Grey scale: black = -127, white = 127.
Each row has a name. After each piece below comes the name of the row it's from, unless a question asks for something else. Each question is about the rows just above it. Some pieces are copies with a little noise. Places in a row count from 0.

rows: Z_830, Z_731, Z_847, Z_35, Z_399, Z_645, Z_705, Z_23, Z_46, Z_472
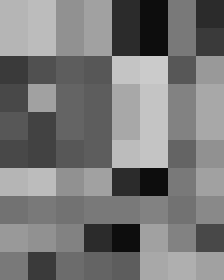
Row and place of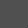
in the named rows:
Z_847, 1
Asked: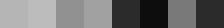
Z_830

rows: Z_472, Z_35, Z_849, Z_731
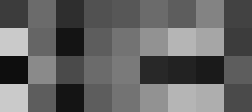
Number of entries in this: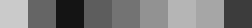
9
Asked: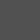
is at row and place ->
Z_472, 3
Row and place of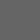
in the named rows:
Z_35, 1
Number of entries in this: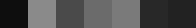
7

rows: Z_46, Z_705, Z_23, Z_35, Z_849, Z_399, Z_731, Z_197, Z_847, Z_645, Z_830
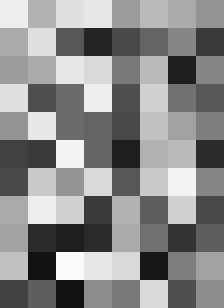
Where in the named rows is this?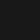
Z_645, 5
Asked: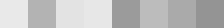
Z_46
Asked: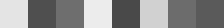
Z_35
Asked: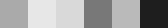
Z_23
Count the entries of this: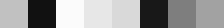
8
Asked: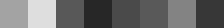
Z_705
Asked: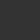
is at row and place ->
Z_847, 6

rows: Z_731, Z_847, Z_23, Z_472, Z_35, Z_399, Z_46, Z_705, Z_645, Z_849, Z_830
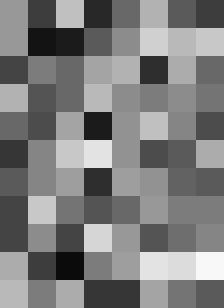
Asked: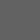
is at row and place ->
Z_46, 6
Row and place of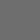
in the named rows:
Z_645, 6
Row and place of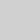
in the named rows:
Z_847, 5
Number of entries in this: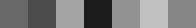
7
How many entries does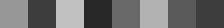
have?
8
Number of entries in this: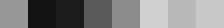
8

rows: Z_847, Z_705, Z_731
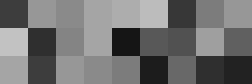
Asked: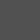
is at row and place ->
Z_705, 6
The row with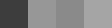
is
Z_847
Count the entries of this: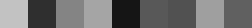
9
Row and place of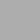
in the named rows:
Z_847, 4

